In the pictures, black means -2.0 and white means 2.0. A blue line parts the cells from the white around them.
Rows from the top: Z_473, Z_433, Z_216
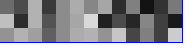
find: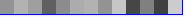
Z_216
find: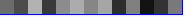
Z_473
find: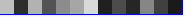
Z_433

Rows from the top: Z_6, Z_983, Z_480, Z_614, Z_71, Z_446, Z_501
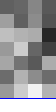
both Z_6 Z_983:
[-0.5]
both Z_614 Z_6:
[-0.4]
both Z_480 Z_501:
[0.8]

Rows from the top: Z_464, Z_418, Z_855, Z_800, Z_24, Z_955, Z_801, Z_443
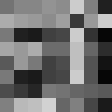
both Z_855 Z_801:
[-0.1]
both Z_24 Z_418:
[0.4]
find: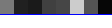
Z_955

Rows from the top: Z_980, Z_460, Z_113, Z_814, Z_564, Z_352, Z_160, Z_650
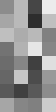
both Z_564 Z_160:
[-1.0]
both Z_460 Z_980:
[0.9]
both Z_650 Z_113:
[0.0]
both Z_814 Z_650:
[0.1]
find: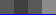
Z_160
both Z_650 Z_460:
[0.6]
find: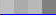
Z_113

